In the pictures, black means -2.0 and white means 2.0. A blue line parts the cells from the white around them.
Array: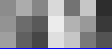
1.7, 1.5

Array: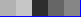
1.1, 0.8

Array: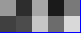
1.4, 1.1

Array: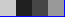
1.2, 0.4

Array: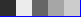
1.7, 1.2

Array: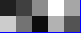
2.0, 1.2

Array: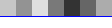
1.5, 1.1

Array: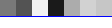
1.8, 1.3
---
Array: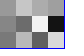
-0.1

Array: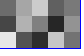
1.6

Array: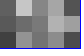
-1.0

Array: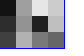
-1.0

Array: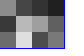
-0.3

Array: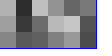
0.1
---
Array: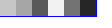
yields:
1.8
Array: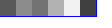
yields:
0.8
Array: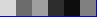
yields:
-1.3
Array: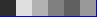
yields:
0.0
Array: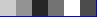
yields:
-0.2
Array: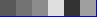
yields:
1.5
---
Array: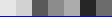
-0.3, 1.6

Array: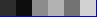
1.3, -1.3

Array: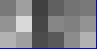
-0.1, 0.8

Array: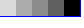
-2.0, 1.4

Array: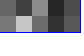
-0.8, -0.1

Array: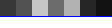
-1.7, -1.1

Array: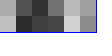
0.5, 1.0
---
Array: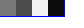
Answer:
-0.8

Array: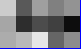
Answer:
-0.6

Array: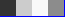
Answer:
1.2

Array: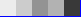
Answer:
1.2

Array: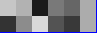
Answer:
0.8

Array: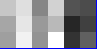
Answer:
1.5
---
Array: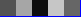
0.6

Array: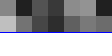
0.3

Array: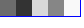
1.4

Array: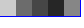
0.1

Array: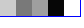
1.2

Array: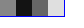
0.1

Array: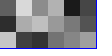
1.1
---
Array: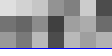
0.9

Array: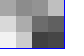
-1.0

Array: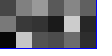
-0.7

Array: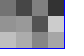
0.1

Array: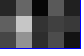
-1.3

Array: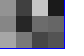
-0.9

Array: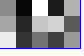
-0.2

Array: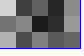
0.0

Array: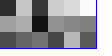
-0.2

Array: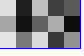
1.4
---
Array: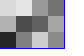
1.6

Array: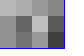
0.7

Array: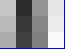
-1.3

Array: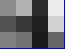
0.8

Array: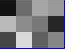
-0.3

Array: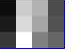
1.2
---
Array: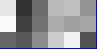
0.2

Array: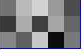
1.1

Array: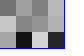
1.3

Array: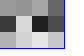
1.6

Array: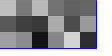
-1.7

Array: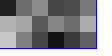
-0.9

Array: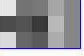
-0.6
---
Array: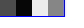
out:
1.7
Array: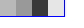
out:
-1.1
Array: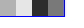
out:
-1.3
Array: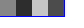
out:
1.1
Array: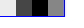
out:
-2.0
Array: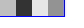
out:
1.6
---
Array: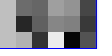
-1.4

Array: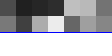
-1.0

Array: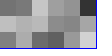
0.8

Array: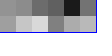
1.1

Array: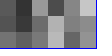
-1.1

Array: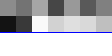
-1.1
